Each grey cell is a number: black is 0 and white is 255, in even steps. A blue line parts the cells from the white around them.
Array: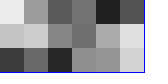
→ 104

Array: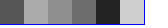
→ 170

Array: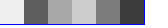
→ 93

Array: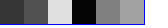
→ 82

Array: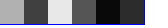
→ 64

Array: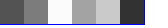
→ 124

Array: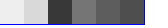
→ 217

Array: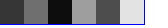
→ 111

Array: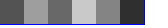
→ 158
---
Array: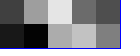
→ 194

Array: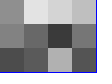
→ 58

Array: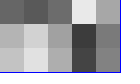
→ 60

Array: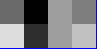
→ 158

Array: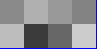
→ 103

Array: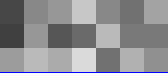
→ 121

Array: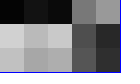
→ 78
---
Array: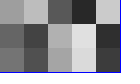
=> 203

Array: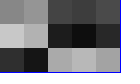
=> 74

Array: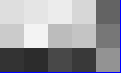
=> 99

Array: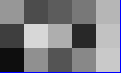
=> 182

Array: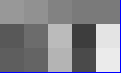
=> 122

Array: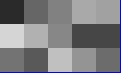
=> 161

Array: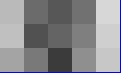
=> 215

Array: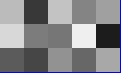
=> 160
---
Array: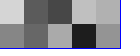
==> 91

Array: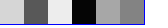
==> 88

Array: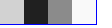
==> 32

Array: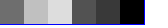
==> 192

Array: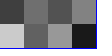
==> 111

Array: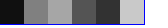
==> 128

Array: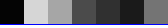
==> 214

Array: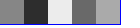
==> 45

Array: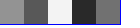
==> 88
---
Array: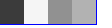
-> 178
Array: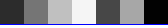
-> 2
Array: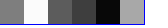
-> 168
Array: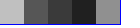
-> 144
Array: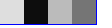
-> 117
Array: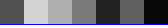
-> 8
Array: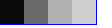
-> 206
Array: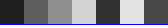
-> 72
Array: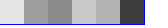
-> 60
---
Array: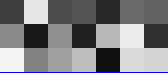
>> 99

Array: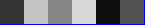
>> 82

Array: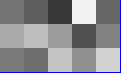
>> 102

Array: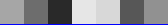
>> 145

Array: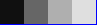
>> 223

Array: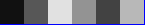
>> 184
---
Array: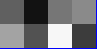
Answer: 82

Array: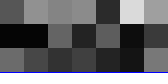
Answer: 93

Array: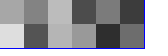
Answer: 153

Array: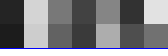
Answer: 173

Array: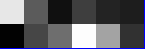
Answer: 253

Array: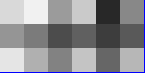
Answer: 96

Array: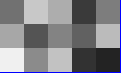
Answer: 131
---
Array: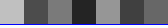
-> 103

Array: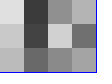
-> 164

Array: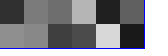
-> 25

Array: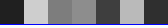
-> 47

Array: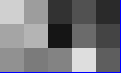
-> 94

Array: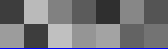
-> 115

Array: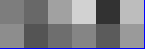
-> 154

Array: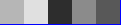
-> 88
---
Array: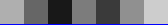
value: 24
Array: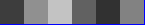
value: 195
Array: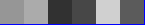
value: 49
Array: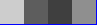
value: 63
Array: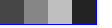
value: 191
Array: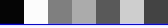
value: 127
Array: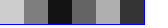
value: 19
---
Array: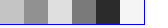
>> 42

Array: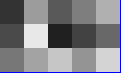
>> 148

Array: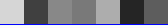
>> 37

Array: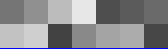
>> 172

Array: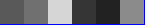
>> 34

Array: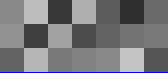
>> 195
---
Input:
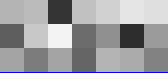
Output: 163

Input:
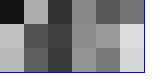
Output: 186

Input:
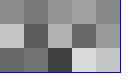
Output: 105

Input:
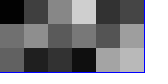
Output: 97

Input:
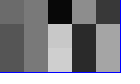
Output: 85

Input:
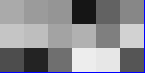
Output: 77

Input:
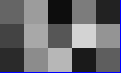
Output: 42

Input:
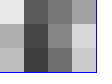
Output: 190
